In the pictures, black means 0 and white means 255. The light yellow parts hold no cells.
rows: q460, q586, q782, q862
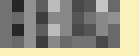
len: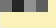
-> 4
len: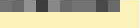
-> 10

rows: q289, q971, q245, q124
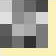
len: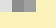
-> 3
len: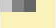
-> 3
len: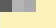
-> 3
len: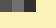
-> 3
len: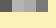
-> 4
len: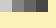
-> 4

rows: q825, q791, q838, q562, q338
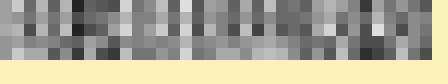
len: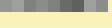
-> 9
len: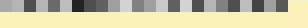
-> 24
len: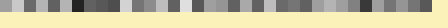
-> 36
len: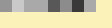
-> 8
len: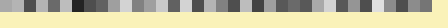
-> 36

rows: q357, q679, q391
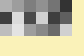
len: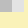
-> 2
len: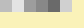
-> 6

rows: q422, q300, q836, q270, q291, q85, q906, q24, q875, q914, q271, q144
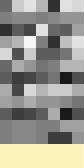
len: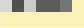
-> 6
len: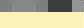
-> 7
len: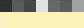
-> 7
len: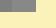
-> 3
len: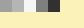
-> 5

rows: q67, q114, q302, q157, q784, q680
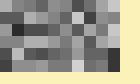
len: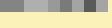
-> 9
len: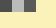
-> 3
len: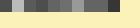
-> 10
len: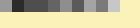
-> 10
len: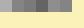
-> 6
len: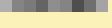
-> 9

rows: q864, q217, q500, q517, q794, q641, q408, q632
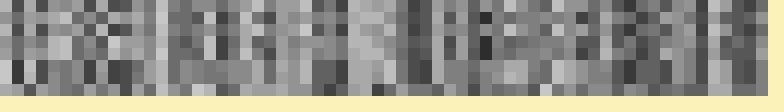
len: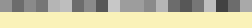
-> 21
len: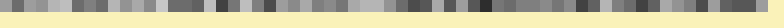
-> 64
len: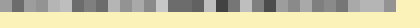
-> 33
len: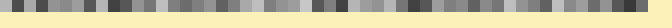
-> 54

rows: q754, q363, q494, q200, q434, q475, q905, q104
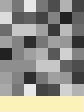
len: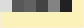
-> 6
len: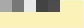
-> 5

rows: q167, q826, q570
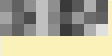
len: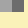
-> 2
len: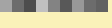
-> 9

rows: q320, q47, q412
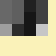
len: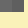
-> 2
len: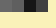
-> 4
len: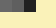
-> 3
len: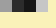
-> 4
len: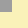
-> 1
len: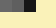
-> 3
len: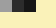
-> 3

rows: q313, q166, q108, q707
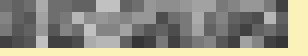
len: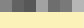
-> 7
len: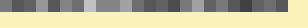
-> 24
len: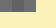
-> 3
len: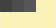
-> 3
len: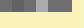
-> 6

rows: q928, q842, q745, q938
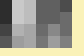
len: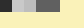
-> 5
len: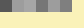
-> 6
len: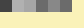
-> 6
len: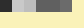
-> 6
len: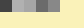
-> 5
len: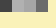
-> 4
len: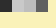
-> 4

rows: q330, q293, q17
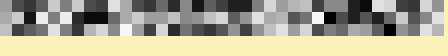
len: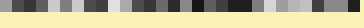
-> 30
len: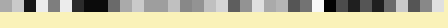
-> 37
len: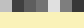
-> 7
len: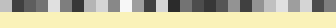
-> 28
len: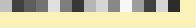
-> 15
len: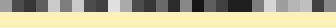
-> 28
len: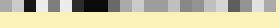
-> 23

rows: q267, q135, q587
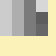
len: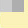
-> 2
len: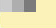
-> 3

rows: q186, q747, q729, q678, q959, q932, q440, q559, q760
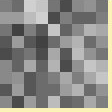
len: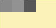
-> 3
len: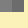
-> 2
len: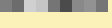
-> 9

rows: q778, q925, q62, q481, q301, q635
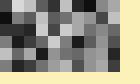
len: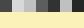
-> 7
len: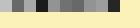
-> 10
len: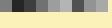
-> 9
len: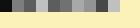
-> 10
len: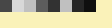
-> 8
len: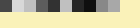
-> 10
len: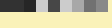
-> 9

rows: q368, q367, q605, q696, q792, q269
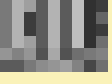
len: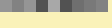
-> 9
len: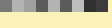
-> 9
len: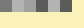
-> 6
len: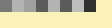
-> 8
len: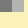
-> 2
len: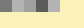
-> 5
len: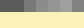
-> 7

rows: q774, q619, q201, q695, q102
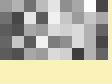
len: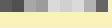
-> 9
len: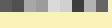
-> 9
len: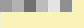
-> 6

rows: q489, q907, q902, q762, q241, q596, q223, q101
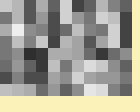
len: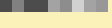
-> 9
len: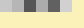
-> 6
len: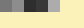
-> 5
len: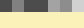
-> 7
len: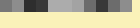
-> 11

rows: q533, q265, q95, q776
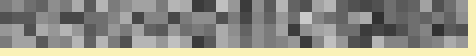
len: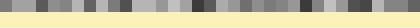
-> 35
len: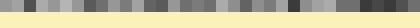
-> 35
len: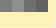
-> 4
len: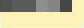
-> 6
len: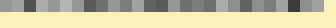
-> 27
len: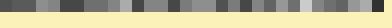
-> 32

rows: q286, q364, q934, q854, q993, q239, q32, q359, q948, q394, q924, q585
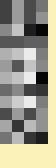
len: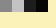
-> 4
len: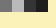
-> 4

